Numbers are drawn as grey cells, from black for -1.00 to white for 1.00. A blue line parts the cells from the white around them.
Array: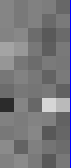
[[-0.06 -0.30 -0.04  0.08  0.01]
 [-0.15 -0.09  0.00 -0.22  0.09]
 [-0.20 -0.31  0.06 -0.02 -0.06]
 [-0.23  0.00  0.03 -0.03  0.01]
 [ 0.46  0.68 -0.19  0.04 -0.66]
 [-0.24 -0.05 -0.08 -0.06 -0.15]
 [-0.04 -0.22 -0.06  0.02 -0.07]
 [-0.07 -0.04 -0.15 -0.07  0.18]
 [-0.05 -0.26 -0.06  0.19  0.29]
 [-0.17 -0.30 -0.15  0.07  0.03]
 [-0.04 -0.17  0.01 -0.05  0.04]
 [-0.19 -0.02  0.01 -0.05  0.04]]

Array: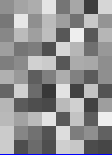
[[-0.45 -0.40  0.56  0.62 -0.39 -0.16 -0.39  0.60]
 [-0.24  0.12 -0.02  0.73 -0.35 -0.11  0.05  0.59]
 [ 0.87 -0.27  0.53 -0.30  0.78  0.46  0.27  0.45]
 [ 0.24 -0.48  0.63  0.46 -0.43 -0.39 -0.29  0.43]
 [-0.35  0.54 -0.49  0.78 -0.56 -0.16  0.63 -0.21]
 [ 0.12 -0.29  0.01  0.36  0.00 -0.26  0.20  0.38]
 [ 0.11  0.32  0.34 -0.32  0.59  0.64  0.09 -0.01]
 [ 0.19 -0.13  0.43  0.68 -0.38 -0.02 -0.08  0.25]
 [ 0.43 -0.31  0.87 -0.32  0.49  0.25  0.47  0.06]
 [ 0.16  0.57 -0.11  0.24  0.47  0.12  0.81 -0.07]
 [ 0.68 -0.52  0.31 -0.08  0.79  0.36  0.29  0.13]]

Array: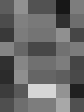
[[-0.37  0.32 -0.02 -0.02 -0.14 -0.38]
 [-0.75  0.15  0.68  0.68 -0.30 -0.53]
 [-0.43 -0.26 -0.21 -0.21  0.12 -0.66]
 [-0.46 -0.02 -0.12 -0.12  0.05 -0.62]
 [-0.03 -0.11 -0.44 -0.44 -0.19  0.04]
 [-0.45  0.13 -0.09 -0.09 -0.03 -0.55]
 [-0.14 -0.62 -0.05 -0.05  0.00 -0.40]
 [-0.02 -0.82 -0.36 -0.36  0.14 -0.27]]

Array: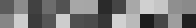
[[-0.75  0.24 -0.45 -0.77  0.46  0.64 -0.58 -0.41 -0.38  0.61 -0.33 -0.54
   0.61  0.05]
 [ 0.08  0.12  0.55  0.63  0.32 -0.46 -0.67  0.30  0.31 -0.36 -0.15 -0.49
   0.10 -0.29]]

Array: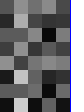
[[-0.86 -0.24 -0.89  0.60 -0.88]
 [-0.17 -0.91 -0.15 -0.29 -0.29]
 [-0.61 -0.70 -0.24  0.52 -0.80]
 [-0.03  0.07 -0.08 -0.48  0.13]
 [-0.49 -0.30 -0.58  0.13 -0.51]
 [-0.03 -0.93  0.06 -0.29 -0.29]
 [-0.57 -0.59 -0.46  0.36 -0.69]
 [-0.43  0.08 -0.12  0.12 -0.34]]

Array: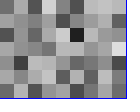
[[-0.15  0.30 -0.08 -0.40  0.28  0.16 -0.36  0.41 -0.17]
 [-0.03  0.48 -0.24  0.40 -0.27  0.53  0.35  0.06  0.32]
 [-0.42  0.11 -0.07 -0.19  0.17  0.42  0.47 -0.50  0.12]
 [ 0.74  0.30  0.17  0.43  0.44 -0.08  0.06  0.14  0.31]
 [ 0.14  0.21  0.45 -0.76  0.60  0.33 -0.20  0.16 -0.36]
 [-0.25  0.38  0.22  0.05 -0.38  0.25  0.00  0.13  0.26]
 [ 0.45  0.52  0.47 -0.37  0.03  0.64 -0.35  0.34 -0.13]]
